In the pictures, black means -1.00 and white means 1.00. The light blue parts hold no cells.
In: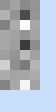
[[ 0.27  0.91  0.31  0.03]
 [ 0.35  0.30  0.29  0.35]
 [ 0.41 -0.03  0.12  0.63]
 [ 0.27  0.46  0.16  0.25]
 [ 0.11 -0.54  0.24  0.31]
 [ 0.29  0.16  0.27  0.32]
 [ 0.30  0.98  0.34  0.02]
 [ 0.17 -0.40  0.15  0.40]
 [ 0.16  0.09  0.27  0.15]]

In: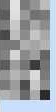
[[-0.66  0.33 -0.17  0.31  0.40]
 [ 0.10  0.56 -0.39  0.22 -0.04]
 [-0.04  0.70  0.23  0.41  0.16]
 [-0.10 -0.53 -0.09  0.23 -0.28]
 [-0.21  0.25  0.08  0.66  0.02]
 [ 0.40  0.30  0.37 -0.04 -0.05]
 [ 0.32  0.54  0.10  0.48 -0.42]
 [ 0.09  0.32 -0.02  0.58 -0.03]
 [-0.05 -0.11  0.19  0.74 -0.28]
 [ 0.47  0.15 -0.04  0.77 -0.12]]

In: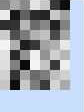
[[ 0.33  0.66 -0.54 -0.03  0.57 -0.90  0.55]
 [ 0.63  0.49 -0.01 -0.15  0.28 -0.59  0.64]
 [ 0.87 -0.56  0.53  0.92 -0.91  0.00  0.73]
 [ 0.43  0.62  0.15  0.87  0.15 -0.67  0.77]
 [ 0.81  0.38  0.28 -0.57 -0.76  0.37  0.91]
 [ 0.30 -0.43  0.51  0.40 -0.03 -0.38  0.60]
 [ 0.02 -0.74  0.07 -0.15  0.43 -0.60 -0.65]
 [ 0.27  0.58 -0.72 -0.67 -0.25 -0.82  0.84]
 [-0.89 -0.56  0.55  0.79  0.09  0.32  0.03]]

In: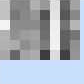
[[ 0.16 -0.50  0.72 -0.53  0.35  0.29 -0.19  0.31]
 [ 0.13 -0.25  0.89 -0.03  0.23  0.11  0.34  0.39]
 [-0.08 -0.24  0.88 -0.13  0.27  0.22  0.14  0.40]
 [ 0.42 -0.10  0.86 -0.17  0.09  0.09  0.10  0.91]
 [ 0.06 -0.32  0.78 -0.35  0.18  0.07 -0.05  0.51]
 [ 0.28 -0.21  0.73  0.20  0.38  0.04  0.06  0.53]]

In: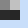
[[-0.70 -0.67]
 [ 0.51  0.04]]

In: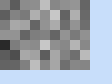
[[ 0.04  0.06 -0.13  0.30  0.04  0.48  0.00 -0.21 -0.22]
 [ 0.46 -0.13  0.02  0.31 -0.27  0.27  0.32 -0.39 -0.28]
 [ 0.07  0.41  0.07  0.12  0.56  0.09  0.12 -0.02 -0.68]
 [ 0.14 -0.04  0.15 -0.21  0.02 -0.01 -0.21  0.15  0.15]
 [-0.14  0.15 -0.14  0.34  0.15 -0.21  0.28  0.32 -0.02]
 [-0.18  0.37 -0.22  0.56  0.13  0.37 -0.04  0.03 -0.26]
 [-0.21  0.17  0.13  0.06  0.49  0.11  0.10 -0.28  0.03]]
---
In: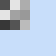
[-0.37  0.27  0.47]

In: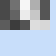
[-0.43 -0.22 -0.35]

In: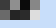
[-0.54 -0.71]

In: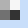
[ 0.39 -0.60]

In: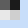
[-0.27  0.62]

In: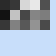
[-0.67  0.52 -0.31]

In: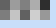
[-0.23  0.54]

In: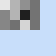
[0.80 0.41 0.67]

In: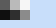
[-0.29 -0.63]
